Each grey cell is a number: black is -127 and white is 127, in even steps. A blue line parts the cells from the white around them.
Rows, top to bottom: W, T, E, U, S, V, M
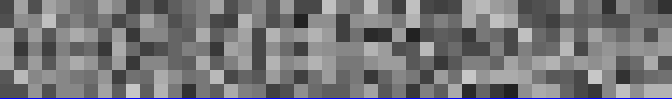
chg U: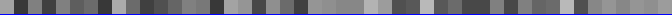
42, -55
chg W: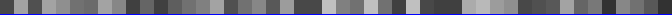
33, -55
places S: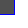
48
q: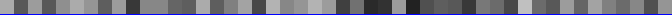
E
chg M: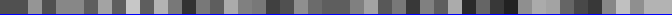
7, -26

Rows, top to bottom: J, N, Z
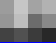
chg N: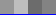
4, 9
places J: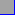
3

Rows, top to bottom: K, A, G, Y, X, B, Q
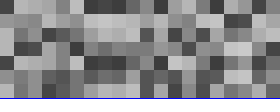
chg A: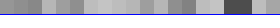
17, -58
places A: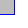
7 9 15 19
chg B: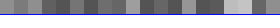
7, -37

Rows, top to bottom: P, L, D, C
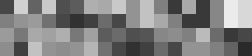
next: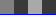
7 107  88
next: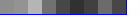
19 19  0
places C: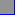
4 6 14 15

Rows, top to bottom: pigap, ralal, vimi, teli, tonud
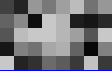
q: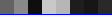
ralal
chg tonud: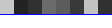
8, -70
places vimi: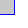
3 4 8
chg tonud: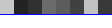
6, -70

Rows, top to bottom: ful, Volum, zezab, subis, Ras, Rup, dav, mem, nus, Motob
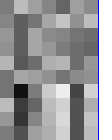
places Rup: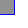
4 7
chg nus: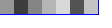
2, -74
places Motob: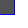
2 6
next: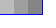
-26  31  11
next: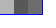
46  53 -18
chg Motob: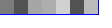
3, 31

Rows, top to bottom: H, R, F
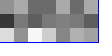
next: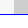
6 48 34
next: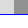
119  78   6
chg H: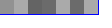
3, -20
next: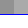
-20 -20  42
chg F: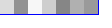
7, 34
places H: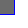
3 4 6
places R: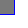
2 4 6

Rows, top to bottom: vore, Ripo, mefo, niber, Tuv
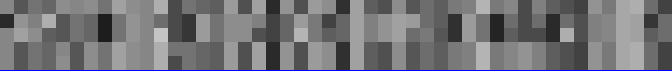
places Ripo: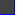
20 24
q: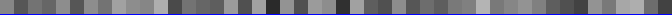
Tuv
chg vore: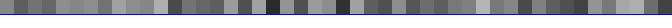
2, -41
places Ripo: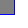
3 19 27 43
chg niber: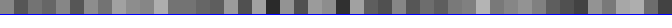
29, 13
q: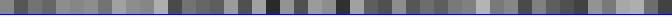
vore

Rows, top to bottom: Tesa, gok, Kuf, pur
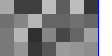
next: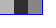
-56 -26  33
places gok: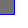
1 6
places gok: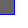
4 5 7

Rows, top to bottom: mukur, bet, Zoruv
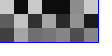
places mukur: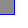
6
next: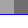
-9   6 -49
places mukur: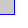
1 3 7
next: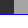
-85   18 -101
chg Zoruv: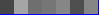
1, -63
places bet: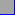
4

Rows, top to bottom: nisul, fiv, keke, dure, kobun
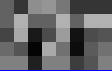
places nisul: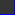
2 6 7 8
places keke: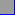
5
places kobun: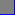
1 2 4 5 8
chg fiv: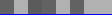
3, -29
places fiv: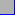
2 5 7 8

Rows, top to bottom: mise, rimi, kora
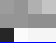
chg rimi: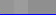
2, 21
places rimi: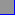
1 2
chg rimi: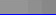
4, 15
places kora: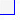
3 4
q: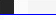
kora

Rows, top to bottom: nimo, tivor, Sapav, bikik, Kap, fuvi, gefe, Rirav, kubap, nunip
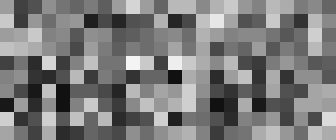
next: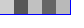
-84 -62 -46
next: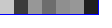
-54 -90 -46

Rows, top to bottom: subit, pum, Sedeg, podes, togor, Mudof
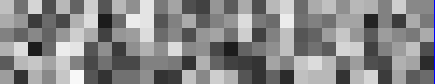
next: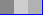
-42 -76 -28
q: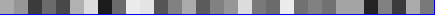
pum
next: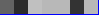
85 -68  36
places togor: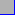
15 29
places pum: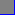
13 16 23 28

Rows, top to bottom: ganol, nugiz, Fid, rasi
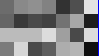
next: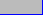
92  31 -54
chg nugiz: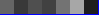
3, -54
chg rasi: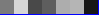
7, -112
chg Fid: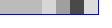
4, 92
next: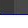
-62 -12  39
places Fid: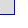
4 7
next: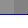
-77 -48  99

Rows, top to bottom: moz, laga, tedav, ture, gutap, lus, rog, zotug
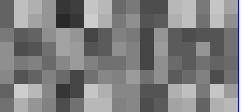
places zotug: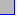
7 8 17
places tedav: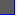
2 8 13
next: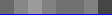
15 -21 -36
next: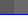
1 -50 -14

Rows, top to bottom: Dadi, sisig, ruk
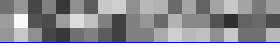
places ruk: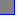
7 10 11
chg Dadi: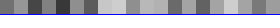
17, 71
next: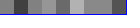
-79 -29 -21
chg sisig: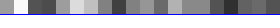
20, -51
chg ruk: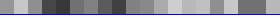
11, 1
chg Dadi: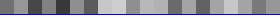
20, 29
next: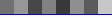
78 15 56

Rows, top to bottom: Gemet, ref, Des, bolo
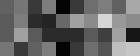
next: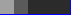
-37 -64  33
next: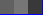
-2 -123  -70
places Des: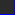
4 5 6
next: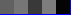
-70 -17  -2
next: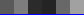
11 86 25

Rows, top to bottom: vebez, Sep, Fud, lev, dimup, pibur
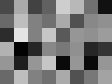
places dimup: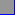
1 3 6 8
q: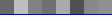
Sep

